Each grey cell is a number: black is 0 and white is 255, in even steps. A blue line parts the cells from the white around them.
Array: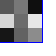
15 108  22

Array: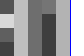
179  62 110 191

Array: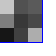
90 56 22

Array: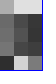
224  74 110

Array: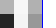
177 244

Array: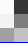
54 243

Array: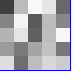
104 188  96 122 222

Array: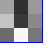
153  56 107
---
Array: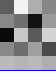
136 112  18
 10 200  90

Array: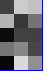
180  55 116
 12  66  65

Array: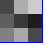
 95  57  29
129 168  73

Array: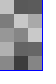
124 200 169
151 134 201

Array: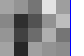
135  47  82
149  65 108

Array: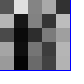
181  23 130
 74  10  45

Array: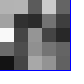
162  49  43
249  69 149

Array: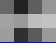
162 154 190
157  47  91

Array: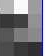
 55  65 146
 86 125 138
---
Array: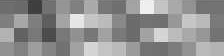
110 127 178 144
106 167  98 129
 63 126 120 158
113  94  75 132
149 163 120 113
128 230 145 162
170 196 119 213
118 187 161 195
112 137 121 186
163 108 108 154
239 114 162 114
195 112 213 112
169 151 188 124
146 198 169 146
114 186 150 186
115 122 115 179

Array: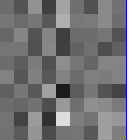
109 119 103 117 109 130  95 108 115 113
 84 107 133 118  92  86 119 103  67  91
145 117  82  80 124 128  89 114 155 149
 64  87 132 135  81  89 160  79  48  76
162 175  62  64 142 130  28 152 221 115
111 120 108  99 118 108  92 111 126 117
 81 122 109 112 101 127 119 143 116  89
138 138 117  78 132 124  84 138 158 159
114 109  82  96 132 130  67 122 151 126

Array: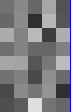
113 104 171 111 165 114  73  79
136 139 130 131 163 129 138  92
103  47 185 103  85  74 119 222
167 183  61 102 120 143 149 116
 82  85 174 129 188 106  48 102

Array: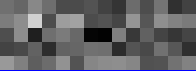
112 124  78  67 153
102 141 141  73 128
136 209  31  98  94
110  77 111  45 108
 75 157 123  99 146
 75 162 104 102  83
 83  76   5 113 134
 66  83   2 111 140
 52  69 128  44 142
108 149  56  84 134
 77  86  97  73  81
116 143  68 113  83
 48 130  54  87 114
 66 122  69  47 130

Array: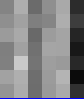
132 143 155 127 128 162 148
174 161 169 161 201 175 172
107 127 105 113 116 110 109
143 133 156 165 158 155 153
169 174 164 164 154 180 170
 44  61  37  24  40  11  48

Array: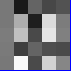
120 120 124 122 120
 25 173 192  62 249
100  30  73 100  74
 71 219 229  78 210
 82 124 128  74 134
